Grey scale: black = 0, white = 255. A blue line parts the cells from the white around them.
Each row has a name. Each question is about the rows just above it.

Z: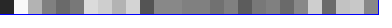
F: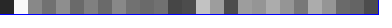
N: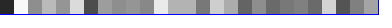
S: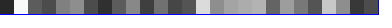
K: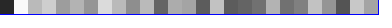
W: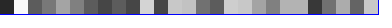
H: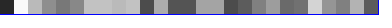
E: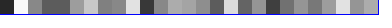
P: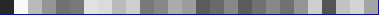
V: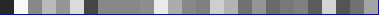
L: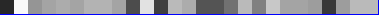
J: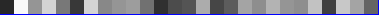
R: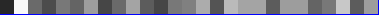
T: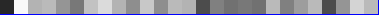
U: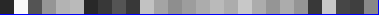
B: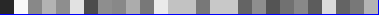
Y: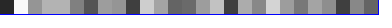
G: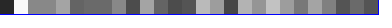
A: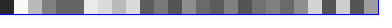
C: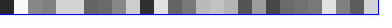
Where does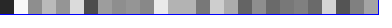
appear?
N
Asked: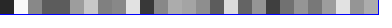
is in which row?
E
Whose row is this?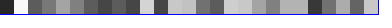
W
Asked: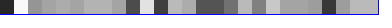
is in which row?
L
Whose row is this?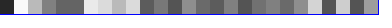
A
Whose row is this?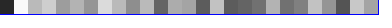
K
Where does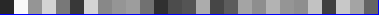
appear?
J

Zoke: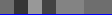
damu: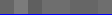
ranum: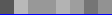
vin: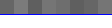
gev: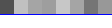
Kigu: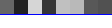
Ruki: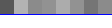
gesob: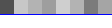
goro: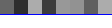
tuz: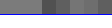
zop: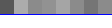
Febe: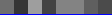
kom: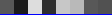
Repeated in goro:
[172]
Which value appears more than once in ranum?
[152]
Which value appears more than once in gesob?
[179]
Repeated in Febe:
[131]
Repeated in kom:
[88]

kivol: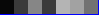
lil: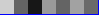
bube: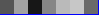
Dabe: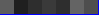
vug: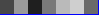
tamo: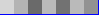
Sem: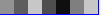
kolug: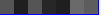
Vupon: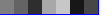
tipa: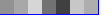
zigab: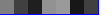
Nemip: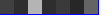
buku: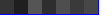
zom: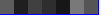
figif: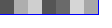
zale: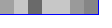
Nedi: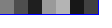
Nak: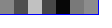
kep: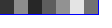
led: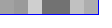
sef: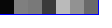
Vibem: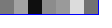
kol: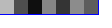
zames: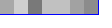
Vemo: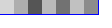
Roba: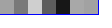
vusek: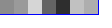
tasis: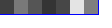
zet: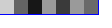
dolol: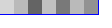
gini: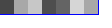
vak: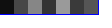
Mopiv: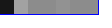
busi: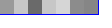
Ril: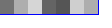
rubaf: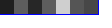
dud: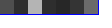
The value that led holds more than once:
[114]
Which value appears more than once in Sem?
[199]
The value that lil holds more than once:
[100]
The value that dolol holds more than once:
[186]
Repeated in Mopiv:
[140]
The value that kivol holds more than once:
[58]

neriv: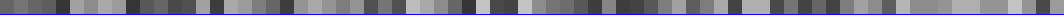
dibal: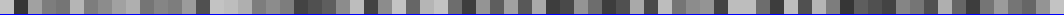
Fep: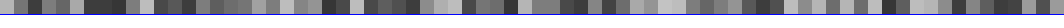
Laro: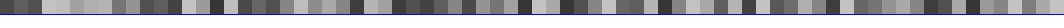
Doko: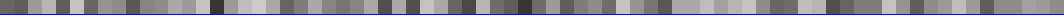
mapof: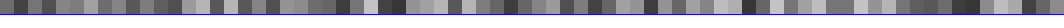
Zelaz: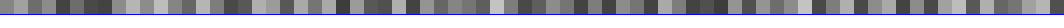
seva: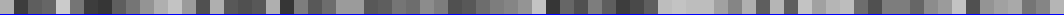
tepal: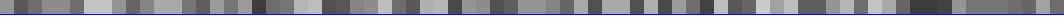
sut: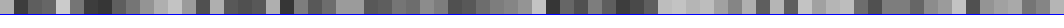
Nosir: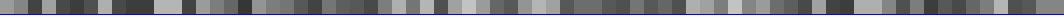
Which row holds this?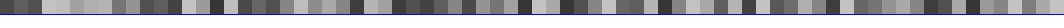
Laro
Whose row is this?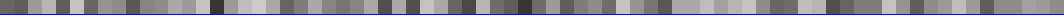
Doko
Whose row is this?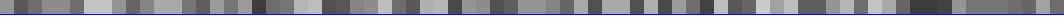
tepal
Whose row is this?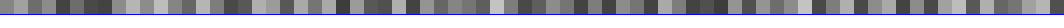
Zelaz
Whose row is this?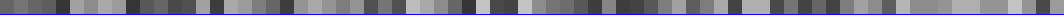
neriv

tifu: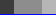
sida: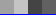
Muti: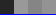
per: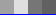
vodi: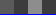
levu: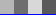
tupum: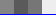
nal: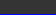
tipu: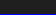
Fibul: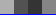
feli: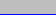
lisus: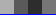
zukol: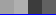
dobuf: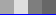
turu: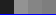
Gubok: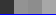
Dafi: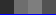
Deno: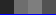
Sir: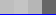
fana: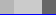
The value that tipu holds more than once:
[31]
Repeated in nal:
[52]
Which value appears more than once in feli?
[190]
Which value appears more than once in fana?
[203]
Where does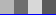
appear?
levu
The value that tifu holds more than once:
[141]

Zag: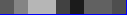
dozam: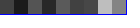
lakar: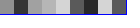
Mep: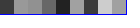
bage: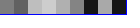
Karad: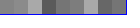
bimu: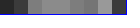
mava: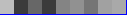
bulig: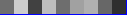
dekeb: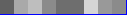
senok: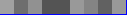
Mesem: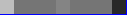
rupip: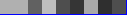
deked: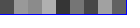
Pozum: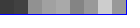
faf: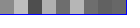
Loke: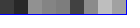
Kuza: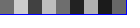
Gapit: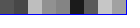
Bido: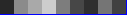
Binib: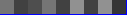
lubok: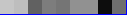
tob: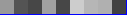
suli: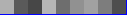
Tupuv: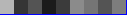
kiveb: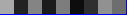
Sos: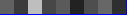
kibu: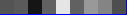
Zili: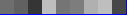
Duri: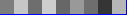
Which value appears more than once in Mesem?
[117]
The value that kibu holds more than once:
[97]
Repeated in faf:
[110]
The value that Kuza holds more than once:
[110]
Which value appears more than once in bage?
[21]

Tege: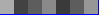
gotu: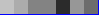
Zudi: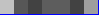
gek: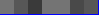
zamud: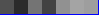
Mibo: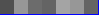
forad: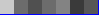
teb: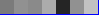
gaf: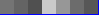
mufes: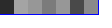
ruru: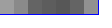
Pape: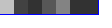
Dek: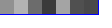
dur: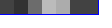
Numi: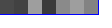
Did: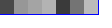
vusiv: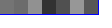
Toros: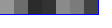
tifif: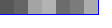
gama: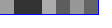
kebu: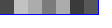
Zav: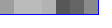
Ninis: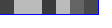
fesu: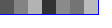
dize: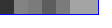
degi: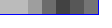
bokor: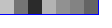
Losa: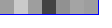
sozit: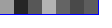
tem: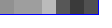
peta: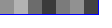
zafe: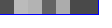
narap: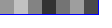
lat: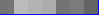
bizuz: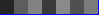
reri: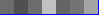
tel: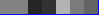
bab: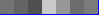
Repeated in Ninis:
[187]
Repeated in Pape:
[50]
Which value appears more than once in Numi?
[158]
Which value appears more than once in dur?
[66]
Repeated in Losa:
[158]

